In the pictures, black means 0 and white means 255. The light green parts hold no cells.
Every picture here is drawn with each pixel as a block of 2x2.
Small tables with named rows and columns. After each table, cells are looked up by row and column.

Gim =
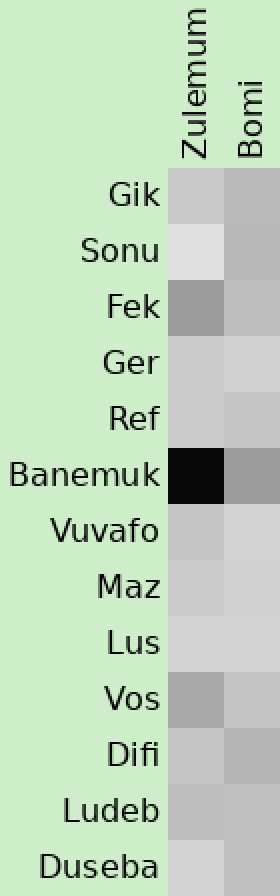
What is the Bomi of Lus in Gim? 211
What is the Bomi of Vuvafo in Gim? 210
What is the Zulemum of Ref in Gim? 203
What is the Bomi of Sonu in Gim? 185
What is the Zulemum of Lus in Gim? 211
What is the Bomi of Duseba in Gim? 191
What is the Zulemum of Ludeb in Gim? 190
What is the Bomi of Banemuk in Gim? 157
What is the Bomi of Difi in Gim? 181

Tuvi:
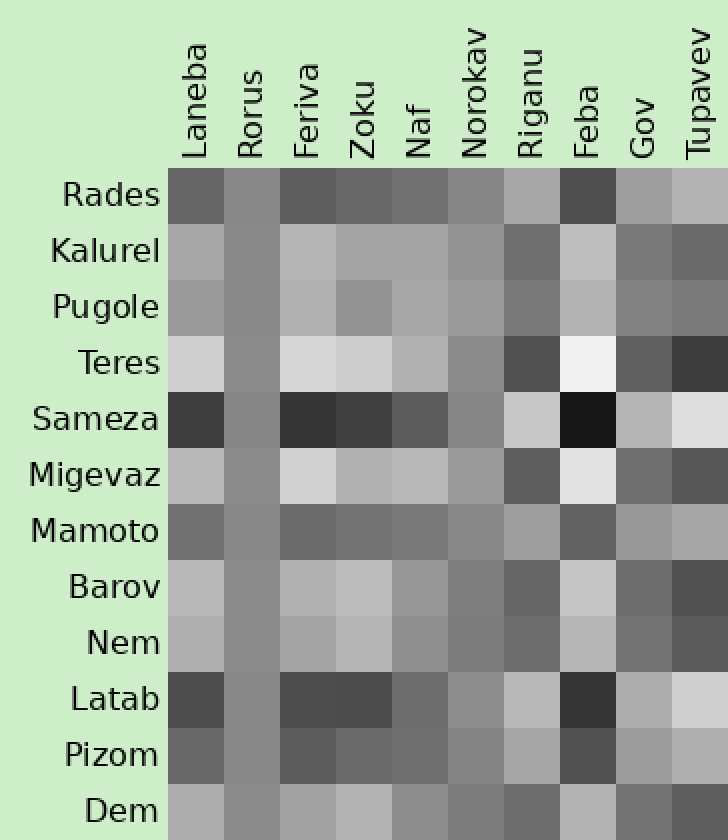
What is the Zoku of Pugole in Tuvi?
146
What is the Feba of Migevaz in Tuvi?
225
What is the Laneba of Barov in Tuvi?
184
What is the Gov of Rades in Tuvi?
158
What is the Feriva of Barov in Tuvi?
177
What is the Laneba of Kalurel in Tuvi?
167
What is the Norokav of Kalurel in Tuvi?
146
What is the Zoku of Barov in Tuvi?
188
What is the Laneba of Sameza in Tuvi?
63
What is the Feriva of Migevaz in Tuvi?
209

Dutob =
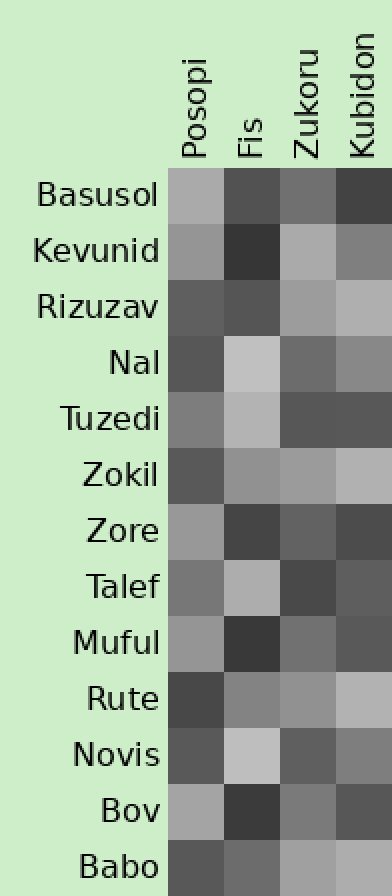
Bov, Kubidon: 87
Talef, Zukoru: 73
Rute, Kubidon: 178
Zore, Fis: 69
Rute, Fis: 131
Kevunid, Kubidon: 127
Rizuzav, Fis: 85
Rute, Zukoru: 145
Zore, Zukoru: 98
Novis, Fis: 190
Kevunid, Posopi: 149
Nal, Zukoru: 108
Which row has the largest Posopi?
Basusol

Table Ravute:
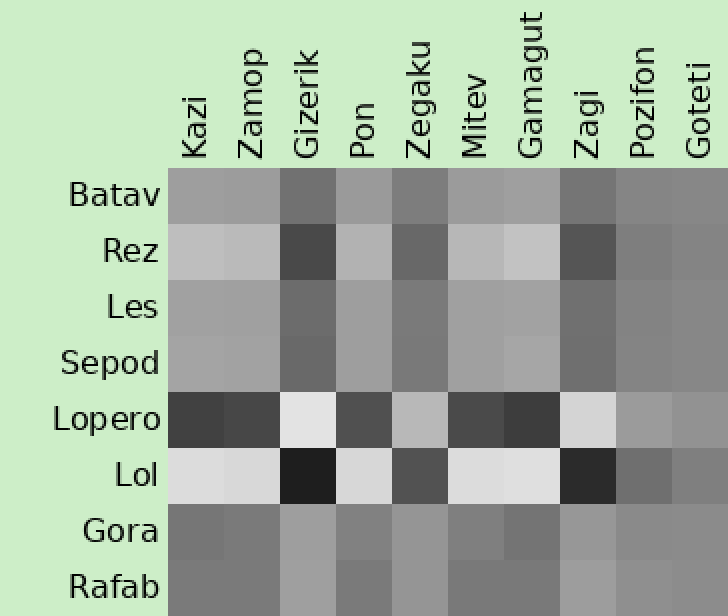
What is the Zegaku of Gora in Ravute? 149
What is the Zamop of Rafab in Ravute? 122
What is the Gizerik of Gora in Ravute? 158
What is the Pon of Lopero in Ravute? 80
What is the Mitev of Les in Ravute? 160
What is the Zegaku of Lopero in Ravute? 184
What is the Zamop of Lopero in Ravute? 71
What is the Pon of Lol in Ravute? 215
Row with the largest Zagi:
Lopero

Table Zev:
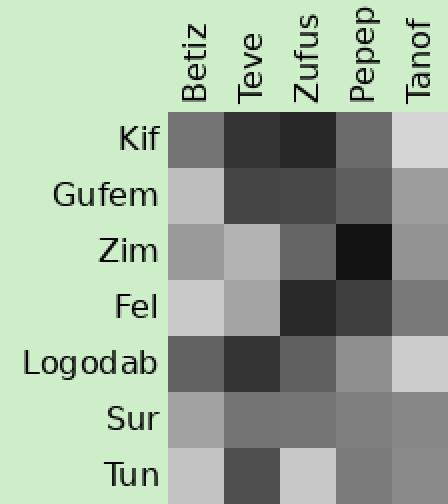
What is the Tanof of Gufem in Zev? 157
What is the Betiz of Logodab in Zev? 98
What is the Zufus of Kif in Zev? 40
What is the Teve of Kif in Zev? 53
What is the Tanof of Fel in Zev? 121
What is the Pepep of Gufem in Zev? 94
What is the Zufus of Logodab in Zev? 97
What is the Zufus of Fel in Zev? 41
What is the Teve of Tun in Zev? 79
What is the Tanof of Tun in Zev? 138
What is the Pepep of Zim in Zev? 19
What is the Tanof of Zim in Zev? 147
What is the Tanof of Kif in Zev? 214
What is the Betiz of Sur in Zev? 163
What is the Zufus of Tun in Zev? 199
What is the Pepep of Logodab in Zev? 143
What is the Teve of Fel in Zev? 164
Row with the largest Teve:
Zim

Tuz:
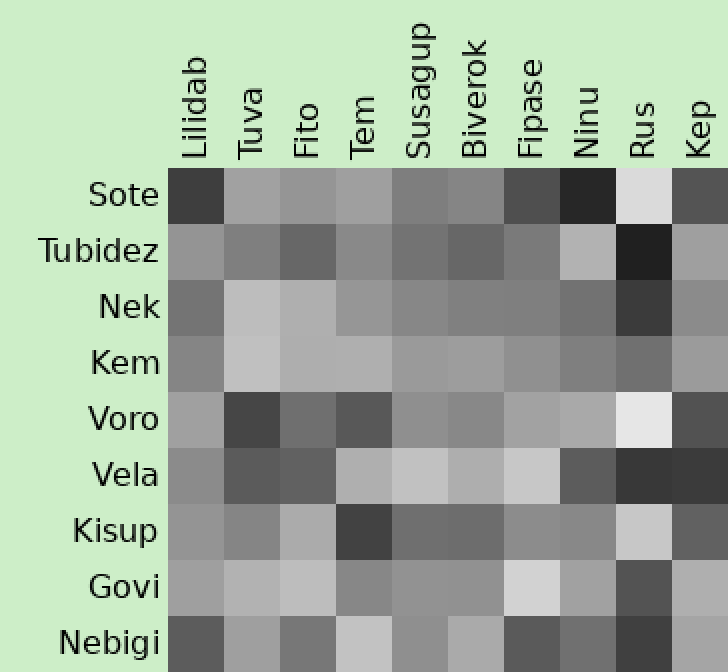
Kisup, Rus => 199
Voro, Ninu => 169
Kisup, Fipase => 140
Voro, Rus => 230
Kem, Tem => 175
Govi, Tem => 135
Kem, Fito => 174
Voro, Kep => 82
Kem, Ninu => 127
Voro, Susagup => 143
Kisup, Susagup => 111
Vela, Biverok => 174
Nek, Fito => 175
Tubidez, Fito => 103
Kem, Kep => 155
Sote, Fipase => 79
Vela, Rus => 56
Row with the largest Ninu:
Tubidez

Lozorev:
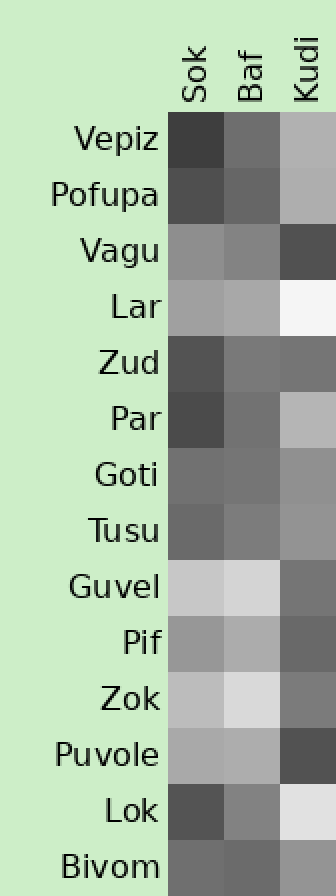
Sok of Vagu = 142
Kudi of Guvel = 117
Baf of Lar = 168
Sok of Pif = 151
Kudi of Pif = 105
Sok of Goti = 113
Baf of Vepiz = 110
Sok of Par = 75
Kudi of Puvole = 82
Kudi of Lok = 225
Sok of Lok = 84
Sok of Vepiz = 62
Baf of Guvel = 212
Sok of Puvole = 169
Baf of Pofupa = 102
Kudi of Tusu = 147
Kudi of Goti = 144
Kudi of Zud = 117
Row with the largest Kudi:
Lar

